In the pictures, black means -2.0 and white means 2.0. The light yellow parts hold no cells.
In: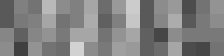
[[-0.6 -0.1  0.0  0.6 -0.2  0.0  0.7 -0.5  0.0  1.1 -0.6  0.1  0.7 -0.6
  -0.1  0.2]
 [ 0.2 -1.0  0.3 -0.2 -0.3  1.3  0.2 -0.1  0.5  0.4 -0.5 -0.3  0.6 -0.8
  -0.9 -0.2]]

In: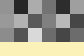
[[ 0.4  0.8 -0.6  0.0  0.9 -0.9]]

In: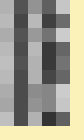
[[ 0.9 -0.9  0.9 -1.0 -0.3]
 [ 0.9 -0.8  0.9 -1.1 -0.4]
 [ 0.9 -0.8  0.8 -0.9 -0.4]
 [ 0.6 -0.8  0.3  0.1  1.1]]

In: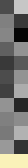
[[ 0.0 -1.1]
 [-0.5  0.3]
 [-0.8  0.3]
 [ 0.3 -1.4]
 [-0.1  0.8]]

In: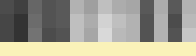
[[-0.9 -1.2 -0.3 -0.7 -0.6  1.0  0.7  1.3  1.0  0.8 -0.7  0.8 -0.8  0.9]]

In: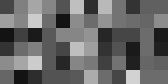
[[ 0.5  0.1  1.2 -0.3 -1.7  0.2 -0.3  0.3 -0.2 -0.3 -0.4  0.2]
 [-1.2 -0.3  0.0 -0.6 -0.9  1.0  0.5 -1.2 -0.7 -1.6 -0.3 -1.5]
 [-0.4 -1.7 -1.3 -0.7 -0.7 -0.6  0.7 -0.3 -0.9  1.3 -0.3 -0.3]]
